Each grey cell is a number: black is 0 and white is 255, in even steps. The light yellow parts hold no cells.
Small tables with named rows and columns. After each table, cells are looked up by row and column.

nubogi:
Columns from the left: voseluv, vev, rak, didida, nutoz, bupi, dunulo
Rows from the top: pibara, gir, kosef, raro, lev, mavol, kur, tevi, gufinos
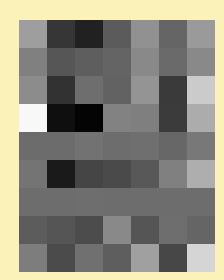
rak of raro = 4
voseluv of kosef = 140
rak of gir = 94
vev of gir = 86
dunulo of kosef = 203
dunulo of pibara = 154
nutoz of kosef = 148
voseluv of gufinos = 125
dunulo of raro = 172
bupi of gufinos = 71
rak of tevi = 76
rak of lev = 114
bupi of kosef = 58
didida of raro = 130
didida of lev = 109
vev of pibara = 54
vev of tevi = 85

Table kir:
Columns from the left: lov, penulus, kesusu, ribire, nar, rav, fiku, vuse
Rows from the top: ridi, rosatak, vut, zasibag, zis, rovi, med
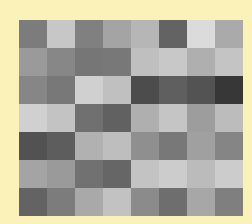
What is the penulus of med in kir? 124
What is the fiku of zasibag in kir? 157
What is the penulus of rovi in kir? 154
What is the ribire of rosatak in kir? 120
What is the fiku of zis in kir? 160
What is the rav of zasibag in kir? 197
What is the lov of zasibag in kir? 208
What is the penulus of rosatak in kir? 135
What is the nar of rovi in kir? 195
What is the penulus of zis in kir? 93
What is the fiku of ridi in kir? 219
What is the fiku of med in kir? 167
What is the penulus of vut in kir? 120
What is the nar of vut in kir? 76
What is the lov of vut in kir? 134
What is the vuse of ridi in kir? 170
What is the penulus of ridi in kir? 199

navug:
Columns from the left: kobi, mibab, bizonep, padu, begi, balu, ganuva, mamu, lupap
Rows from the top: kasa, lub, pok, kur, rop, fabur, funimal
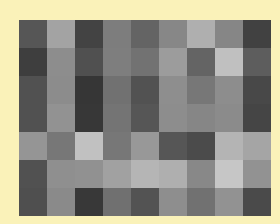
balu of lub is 156
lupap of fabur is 146
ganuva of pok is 119
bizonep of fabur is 145
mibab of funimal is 138
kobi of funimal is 79
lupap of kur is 69
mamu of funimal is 146

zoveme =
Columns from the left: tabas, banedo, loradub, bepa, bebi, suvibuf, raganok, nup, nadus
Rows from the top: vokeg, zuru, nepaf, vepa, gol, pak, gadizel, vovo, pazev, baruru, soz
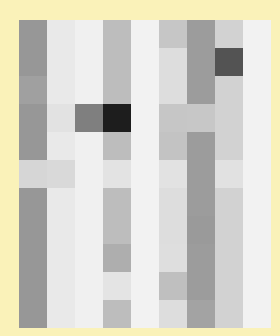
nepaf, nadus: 242
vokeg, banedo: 233
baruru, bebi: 242
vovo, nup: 210
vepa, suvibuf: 198
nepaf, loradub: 240
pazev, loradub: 240
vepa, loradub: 127
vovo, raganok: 154
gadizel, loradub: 240
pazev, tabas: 151
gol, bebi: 242
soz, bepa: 189
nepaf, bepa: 189
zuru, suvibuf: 221
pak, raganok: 156
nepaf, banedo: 233
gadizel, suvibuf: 221
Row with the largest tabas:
pak

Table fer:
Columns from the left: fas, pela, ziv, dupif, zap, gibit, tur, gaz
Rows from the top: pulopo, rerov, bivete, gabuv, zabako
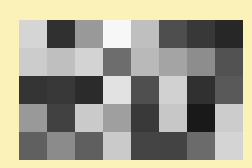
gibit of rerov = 164
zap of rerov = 185
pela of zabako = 139
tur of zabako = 107
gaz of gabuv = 204
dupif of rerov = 109
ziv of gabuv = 202
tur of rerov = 141
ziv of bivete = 43
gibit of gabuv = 199
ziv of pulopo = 153
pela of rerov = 191
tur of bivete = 48
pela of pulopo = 48
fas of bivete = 52
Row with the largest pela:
rerov

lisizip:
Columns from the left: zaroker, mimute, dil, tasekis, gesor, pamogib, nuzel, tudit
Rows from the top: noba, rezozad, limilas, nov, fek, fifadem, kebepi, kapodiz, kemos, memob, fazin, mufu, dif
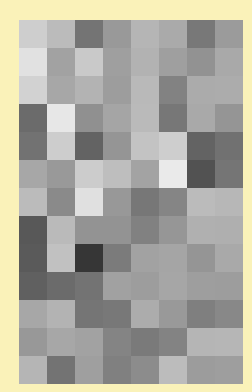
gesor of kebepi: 119
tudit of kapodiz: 175
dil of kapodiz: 147
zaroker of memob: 96
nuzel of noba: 120
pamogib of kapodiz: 150
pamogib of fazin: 153
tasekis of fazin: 120
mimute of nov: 231

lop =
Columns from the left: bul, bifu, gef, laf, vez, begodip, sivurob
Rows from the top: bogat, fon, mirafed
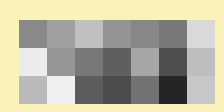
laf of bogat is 147
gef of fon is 120
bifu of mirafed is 240
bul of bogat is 137
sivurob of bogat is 217
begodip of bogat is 120
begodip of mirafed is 37
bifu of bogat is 160
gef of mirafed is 93
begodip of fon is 78
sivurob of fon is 190
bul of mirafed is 186
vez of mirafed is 114
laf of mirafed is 76

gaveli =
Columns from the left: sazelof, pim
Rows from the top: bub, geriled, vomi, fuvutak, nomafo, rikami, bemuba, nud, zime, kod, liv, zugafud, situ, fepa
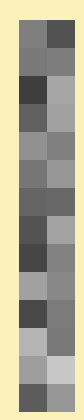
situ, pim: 199
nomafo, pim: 128
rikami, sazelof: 118
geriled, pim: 125
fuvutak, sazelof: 96
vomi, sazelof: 62
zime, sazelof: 70
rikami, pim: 150
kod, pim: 136
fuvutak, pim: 161
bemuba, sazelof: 101
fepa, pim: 150
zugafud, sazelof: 180
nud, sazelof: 83
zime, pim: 130
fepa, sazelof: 92
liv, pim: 123
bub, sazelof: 127
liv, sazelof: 72

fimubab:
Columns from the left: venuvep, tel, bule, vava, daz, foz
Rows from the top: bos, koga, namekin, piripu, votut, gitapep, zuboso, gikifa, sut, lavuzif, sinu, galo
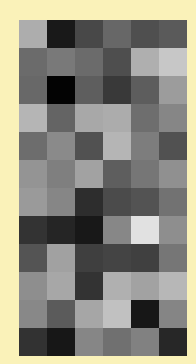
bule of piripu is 168
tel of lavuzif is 167
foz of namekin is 156
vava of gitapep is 94
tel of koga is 121
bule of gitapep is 162
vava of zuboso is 75
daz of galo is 129
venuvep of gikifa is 51
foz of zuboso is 114

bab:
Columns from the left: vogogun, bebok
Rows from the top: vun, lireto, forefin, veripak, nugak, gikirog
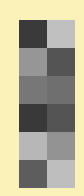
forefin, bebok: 111
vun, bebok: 192
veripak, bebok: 84
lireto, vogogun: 150
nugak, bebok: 147
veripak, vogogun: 57
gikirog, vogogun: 93
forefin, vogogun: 119

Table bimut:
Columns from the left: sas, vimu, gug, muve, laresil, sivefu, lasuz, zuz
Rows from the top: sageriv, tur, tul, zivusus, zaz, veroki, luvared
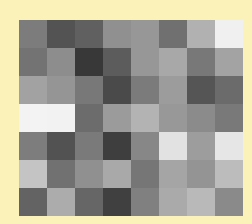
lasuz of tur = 120
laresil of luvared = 128
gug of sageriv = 96
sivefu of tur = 168
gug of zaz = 122
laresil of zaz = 135
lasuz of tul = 85
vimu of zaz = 82
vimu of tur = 141
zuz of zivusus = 121
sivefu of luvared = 170
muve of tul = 74
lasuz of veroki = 148
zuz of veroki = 188
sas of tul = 162
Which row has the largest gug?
veroki

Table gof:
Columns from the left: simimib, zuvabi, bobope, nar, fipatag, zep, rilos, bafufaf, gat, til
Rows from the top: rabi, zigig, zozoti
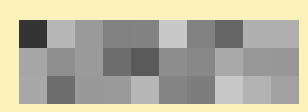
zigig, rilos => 136
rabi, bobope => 154
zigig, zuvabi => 143
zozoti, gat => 178
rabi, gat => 175
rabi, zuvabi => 182
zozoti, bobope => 153
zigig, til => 151
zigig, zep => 142
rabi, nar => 129
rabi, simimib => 52
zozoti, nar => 154
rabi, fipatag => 130
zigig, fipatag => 90
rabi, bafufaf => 102

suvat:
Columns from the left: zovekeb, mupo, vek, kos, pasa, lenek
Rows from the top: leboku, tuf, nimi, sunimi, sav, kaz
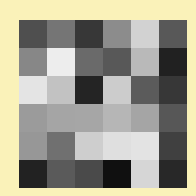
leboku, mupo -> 117
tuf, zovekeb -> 135
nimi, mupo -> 194
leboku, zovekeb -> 79
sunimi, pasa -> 165
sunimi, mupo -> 165
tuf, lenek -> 33
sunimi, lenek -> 87
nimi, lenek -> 55
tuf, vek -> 106
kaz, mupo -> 90

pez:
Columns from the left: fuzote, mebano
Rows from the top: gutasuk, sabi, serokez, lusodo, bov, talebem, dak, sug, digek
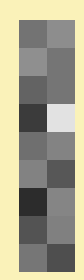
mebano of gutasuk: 141
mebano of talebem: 87
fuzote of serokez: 99
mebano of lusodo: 226
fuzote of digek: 118
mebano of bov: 131
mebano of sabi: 117
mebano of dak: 133
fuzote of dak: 44
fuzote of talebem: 130
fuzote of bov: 111
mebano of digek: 78
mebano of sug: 128
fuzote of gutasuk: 115
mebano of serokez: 117
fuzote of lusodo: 59
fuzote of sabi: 143
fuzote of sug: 83

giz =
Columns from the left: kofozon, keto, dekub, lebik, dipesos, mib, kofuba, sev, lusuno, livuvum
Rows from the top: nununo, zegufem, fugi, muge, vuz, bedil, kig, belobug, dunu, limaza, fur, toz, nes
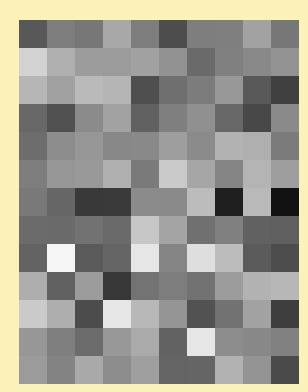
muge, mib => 127
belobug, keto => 106
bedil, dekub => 153
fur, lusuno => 162
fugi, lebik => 181
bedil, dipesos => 122
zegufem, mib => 146
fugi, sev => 152
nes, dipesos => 159
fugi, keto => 160
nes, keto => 131
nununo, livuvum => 119
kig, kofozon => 121
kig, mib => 138
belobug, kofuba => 112
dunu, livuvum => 77
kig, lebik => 58
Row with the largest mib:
bedil

